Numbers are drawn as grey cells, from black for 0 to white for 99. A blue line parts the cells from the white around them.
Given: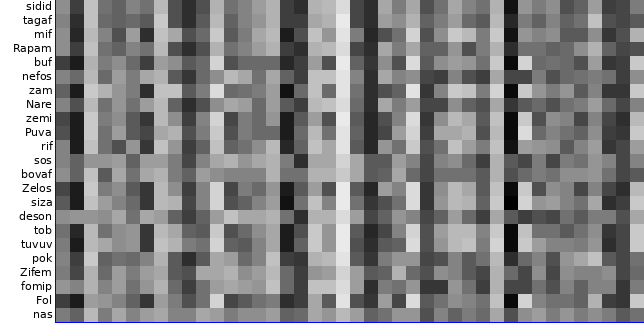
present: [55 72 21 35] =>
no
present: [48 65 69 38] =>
no
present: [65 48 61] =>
yes
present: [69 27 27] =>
yes

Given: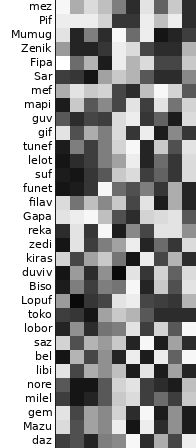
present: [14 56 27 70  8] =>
no
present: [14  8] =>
no
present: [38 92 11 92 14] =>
no
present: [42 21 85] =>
yes
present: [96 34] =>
no

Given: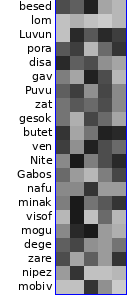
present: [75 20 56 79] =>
yes
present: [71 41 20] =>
yes
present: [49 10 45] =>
yes
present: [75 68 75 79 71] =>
yes

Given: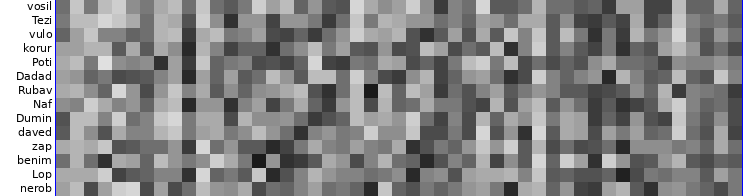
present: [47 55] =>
yes
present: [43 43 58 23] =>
yes

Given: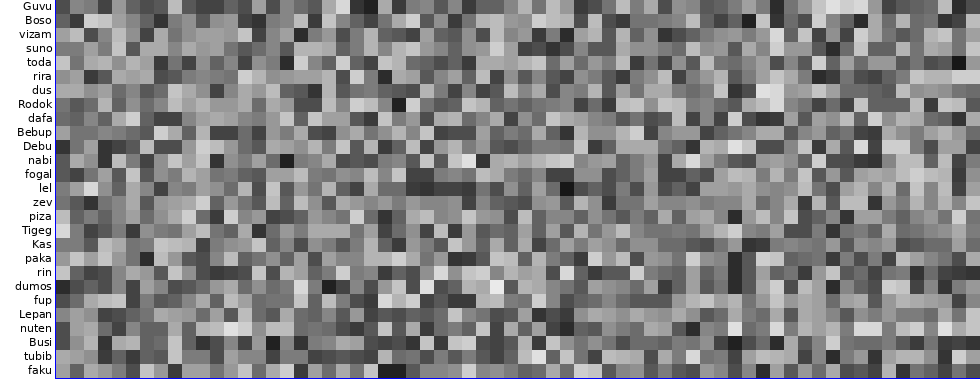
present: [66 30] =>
yes
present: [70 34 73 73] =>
yes
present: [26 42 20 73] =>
no
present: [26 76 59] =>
no

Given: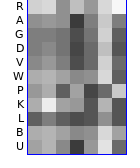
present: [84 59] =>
no
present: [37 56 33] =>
no
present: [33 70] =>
yes
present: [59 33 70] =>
yes

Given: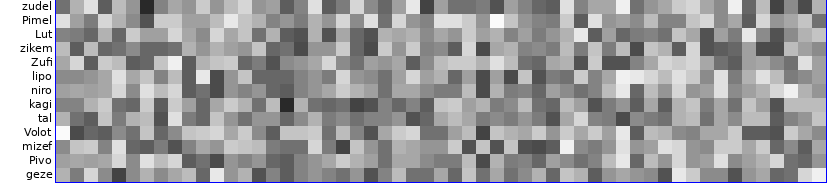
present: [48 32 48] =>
no
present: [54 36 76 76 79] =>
yes
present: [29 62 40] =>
no

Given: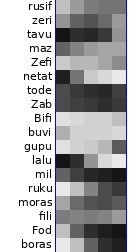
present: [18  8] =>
no
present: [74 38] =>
yes
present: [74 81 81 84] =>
no

